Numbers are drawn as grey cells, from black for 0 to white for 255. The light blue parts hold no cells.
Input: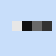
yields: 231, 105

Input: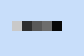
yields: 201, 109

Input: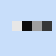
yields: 231, 159

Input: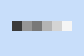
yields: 245, 212

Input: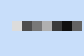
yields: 220, 176

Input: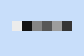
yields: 236, 157

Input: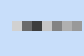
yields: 209, 198

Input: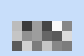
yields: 250, 219
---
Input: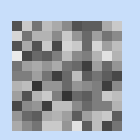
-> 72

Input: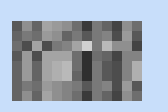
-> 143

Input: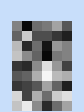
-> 109

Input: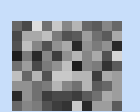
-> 157

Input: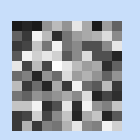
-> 242

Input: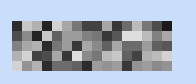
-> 138

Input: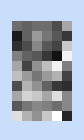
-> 255

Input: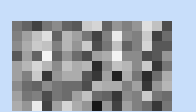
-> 55
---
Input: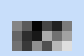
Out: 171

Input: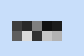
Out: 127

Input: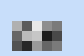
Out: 198

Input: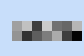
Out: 113

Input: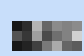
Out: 111

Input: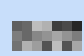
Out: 166

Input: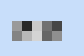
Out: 202

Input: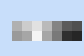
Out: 132

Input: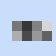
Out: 54
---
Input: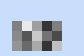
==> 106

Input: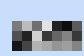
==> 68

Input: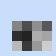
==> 58

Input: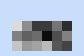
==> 153

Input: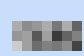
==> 160

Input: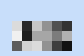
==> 209

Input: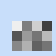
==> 177

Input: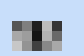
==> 147

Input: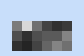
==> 36
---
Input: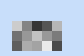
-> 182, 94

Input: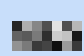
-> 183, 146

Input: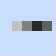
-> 97, 193

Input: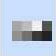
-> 81, 143

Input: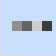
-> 59, 143

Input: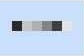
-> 228, 41
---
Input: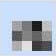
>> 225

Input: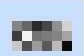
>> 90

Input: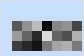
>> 165

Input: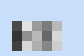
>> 174

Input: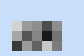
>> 97

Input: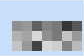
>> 206
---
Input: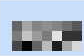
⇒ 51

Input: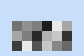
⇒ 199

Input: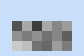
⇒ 134

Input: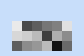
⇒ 175

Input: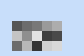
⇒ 62

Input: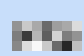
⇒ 125

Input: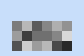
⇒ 134

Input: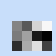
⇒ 25

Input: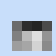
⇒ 223
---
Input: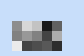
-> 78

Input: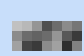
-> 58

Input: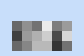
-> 185

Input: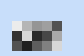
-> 93

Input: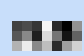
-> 137

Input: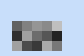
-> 57

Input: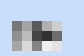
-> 132

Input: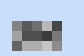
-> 173
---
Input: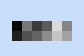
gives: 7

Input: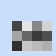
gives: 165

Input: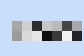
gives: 167

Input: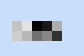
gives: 196

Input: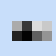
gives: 171

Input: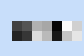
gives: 66

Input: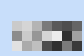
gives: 140
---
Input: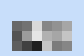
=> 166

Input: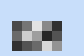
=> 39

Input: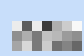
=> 155

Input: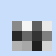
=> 52

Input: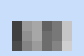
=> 120

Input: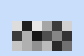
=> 134

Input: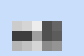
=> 80

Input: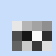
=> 250

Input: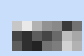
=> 189
